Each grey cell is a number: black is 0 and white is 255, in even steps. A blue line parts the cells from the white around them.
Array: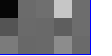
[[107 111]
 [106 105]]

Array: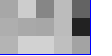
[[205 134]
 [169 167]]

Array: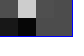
[[205  79]
 [  6  76]]

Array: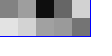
[[158  14]
 [211 161]]

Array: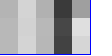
[[212 177]
 [210 184]]

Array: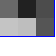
[[ 33  76]
 [190  85]]
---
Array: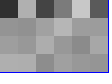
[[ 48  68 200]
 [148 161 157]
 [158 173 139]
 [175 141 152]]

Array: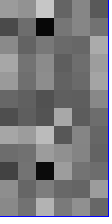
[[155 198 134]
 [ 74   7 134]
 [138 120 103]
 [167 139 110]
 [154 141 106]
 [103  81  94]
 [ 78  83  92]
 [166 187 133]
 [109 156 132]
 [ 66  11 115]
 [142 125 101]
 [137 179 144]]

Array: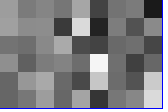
[[157 133 166 115  26]
 [160 141 218 125 138]
 [115 137  75 105  70]
 [143 124 109 111 103]
 [102 169  73 108 203]
 [102 157 164 119 218]]

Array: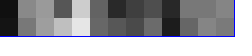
[[ 16 154 205  41  78 120 133]
 [ 20 158 230  87 107 102 122]]

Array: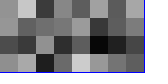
[[147  59  93  91]
 [150 111 155  93]
 [ 76 145  93  32]
 [143  30 204 116]]

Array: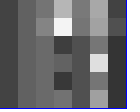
[[ 67 116 121  66]
 [ 67 132 117  80]
 [ 67 106  80  52]
 [ 67 106  80  52]
 [ 67 106  80  52]
 [ 67 106  80  52]]
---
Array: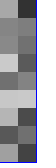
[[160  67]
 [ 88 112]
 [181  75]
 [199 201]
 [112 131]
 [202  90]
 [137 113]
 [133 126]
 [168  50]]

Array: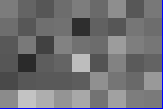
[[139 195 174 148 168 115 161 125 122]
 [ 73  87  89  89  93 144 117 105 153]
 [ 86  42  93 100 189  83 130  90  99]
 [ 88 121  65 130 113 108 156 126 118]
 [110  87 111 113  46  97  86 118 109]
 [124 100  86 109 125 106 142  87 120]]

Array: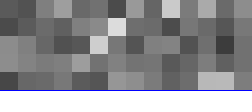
[[ 71 103 106 120  91  85 150 142 123  97 109 184 185 125]
 [141 131 123 127 157 114 129 115 117  89 102 125  96 113]
 [140 128 103  81  87 206 119  84 128 131  82 111  60 113]
 [ 75  91 107  96 128 138 220 110 107  76 119 106  86 120]
 [ 90  82 127 158 105 113  75 153 101 202 123 170 106 141]]

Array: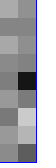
[[139  93]
 [153 181]
 [121 203]
 [153 123]
 [126  21]
 [138 130]
 [168 143]
 [133 133]
 [171 145]]

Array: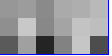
[[ 90 160  36 130 198  77]
 [143 200 136 164 195 190]
 [151 156 138 170 174 185]]

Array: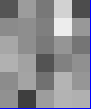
[[145  62 157 179 176]
 [140 164 113 180 150]
 [177 162  83 129 144]
 [167 142 121 149 117]
 [139 142 127 237 152]
 [ 85 156 120 210  76]]

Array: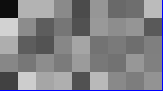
[[ 65 205 166 175  81 185 137 125 147]
 [135 119 141 123 155 120 114 151 128]
 [174  93  83 135 165 115 122 110 127]
 [210 140  93 118  81 153 141 149  89]
 [ 13 179 179 138  75 150 105 110 187]]

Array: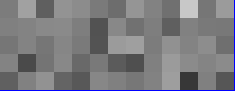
[[ 96 129 146 100  88 135 128 119 130 158  55 128  86]
 [131  74 116 136 105 121  91  79 128 155 139 132 139]
 [118 131 118 134 122  83 155 159 124 145 131 141 111]
 [128 131 137 138 126  82 136 113 126  95 129 121 120]
 [124 161  95 147 140 122 109 149 130 112 200 118 155]]
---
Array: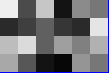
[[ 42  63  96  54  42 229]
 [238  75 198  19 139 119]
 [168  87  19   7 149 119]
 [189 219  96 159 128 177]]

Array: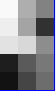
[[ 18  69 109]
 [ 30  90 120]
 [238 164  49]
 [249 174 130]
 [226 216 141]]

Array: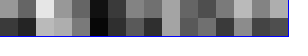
[[ 58  36 186 174 122   7  47  89  47 164  89 112  58 140  68  78]
 [152 101 230 152 101  17  58 131 112 164 101  78 122 186 131 174]]

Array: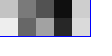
[[238 103 162  39 218]
 [195 122  82  15 206]]

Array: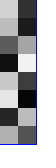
[[229   6]
 [188  27]
 [210  50]
 [200  61]
 [177  83]
 [ 92 165]
 [ 38 188]
 [ 16 241]]

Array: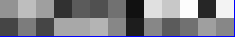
[[ 69 124  69 168 168 180 135  29 135  91 113 159 135]
 [147 190 159  49  91  80 113  17 224 200 253  38 243]]

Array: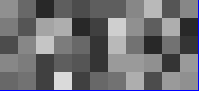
[[124  85 164 174  40  64 207 144  94 174  40]
 [144 104  40  94  76  94  94 135 185  85 135]
 [104 114  64 218  64 104 114 174  76 154 144]
 [135 124  64  94  85  52 154 154 144  52 154]
 [ 76 135 197 124 104  52 185 114  40 114  52]]

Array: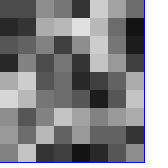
[[ 40  52 172 184 224 184 108  19]
 [ 75  75 141 118  52 205 162 108]
 [141  86 130 195 162 130 153 172]
 [ 86  98 130  63 141 205 118  28]
 [153 108 184  98 153  98  98  52]
 [ 40 130  75 118  52 195 153  63]
 [214 184 118 108  86  28  86 195]
 [130 195  52  63  19  40  86 141]
 [172 205  86 108  40  63  98 172]]
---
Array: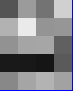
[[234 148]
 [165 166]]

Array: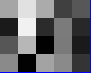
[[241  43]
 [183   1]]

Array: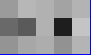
[[ 90 178]
 [167 173]]

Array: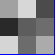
[[ 93 109]
 [108 171]]

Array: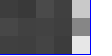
[[65 66]
 [63 68]]

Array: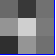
[[207 122]
 [149 112]]
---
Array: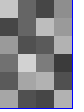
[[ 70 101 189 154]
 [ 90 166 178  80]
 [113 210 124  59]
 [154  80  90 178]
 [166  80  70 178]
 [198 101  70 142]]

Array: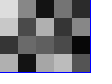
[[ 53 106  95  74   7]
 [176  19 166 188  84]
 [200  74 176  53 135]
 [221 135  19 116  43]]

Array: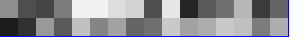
[[ 28  49 153  89 192 133 162 100 112 201 162 173 201 192 124 173]
 [142  79  69 124 241 241 221 210  79 230  37  89 112 183  59 100]]

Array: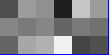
[[ 80 156 144  30 198 156]
 [101 167 177 241  68  80]
 [134 122 134 101 122 113]]

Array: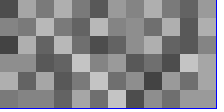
[[ 67 175  99 184 111  77  99 142 175  99  88 132]
 [ 77 166 122 175 122  88 154 132 175 122  99 154]
 [122 132 132  99 166 111 196  77 142 111 154 154]
 [132 122 184 122  99 184 132 142 111 175  88 175]
 [142 142  88  99 196 132 154  88 111  77 196 166]
 [175  99 166  88 122 196 111 142  67 154 111 166]]

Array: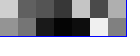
[[148 117  25   4  13 240 128]
 [207  96  84  55 197  74 175]]

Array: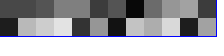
[[ 29 185 205 227  51 150  18 195 173 217  29 162]
 [ 72  72  84 127 127  60  84   8 107 150 162  60]]
